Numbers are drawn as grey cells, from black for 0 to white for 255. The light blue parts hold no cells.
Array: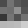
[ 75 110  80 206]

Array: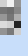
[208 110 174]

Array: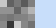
[199 146 129 135]

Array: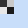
[49 27]

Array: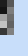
[ 29 125]

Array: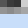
[ 85 138]

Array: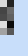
[218 105]

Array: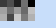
[ 58 111 201]

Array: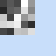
[ 65  93 248  87 222]
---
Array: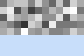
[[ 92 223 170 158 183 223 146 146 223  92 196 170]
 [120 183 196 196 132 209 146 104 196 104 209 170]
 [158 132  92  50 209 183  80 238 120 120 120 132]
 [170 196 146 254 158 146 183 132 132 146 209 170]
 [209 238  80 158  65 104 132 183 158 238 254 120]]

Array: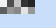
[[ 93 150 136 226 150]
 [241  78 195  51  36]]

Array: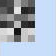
[[ 47  76 188  47  35]
 [ 63  76 175 123  92]
 [ 92  63 227  35  47]
 [135 161 107 107 147]
 [201 175  92 201 161]
 [215 227  21 201 215]]

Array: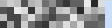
[[ 54 167  70 205 110  70  54 179 155 220 167 220  97  97 110]
 [ 83  70 233 220  54 205 155  83 192 205 141  41 205 167 192]
 [179 205 192  83 179 192 110 141  83  54  97  97 233  41 220]
 [192  70  70 167 220 141  97  70 110 110 233 155 141 126  97]]

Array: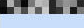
[[  8  53 163  77 188  93 201  39  53 163  24 120]
 [ 24 175  77   8 120 188 175  39 120 147 135  39]]

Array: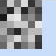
[[ 25 218 231 116 141  88]
 [ 76 203 116 218  52 128]
 [ 88  38 187  38 116  64]
 [104 203  64 116 156  52]
 [128 171 218 156 203  64]
 [156 171 203 203 104 231]
 [171  88  38 141 187 187]]

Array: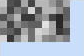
[[ 81 126 183  56  56 126 152  68  40  96]
 [111  96  68 168 111 211 198 168  56  81]
 [152  68 140 111  96  96 225 168  40 126]
 [168  68 126  96 211  81 183 183 140  96]
 [198  81  68 168  68 183 183 152 111 168]
 [211  56 140 198 111 198 140 126 152 126]]

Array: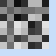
[[ 44 143  15  44 197 183  29]
 [ 59 127  15  44 183 183  29]
 [ 71 143  59  86 170 170  44]
 [143  99 127 112 112 127 127]
 [183 112 210 183  59  71 210]
 [197 112 225 197  44  59 225]
 [210  99 225 197  29  71 225]]
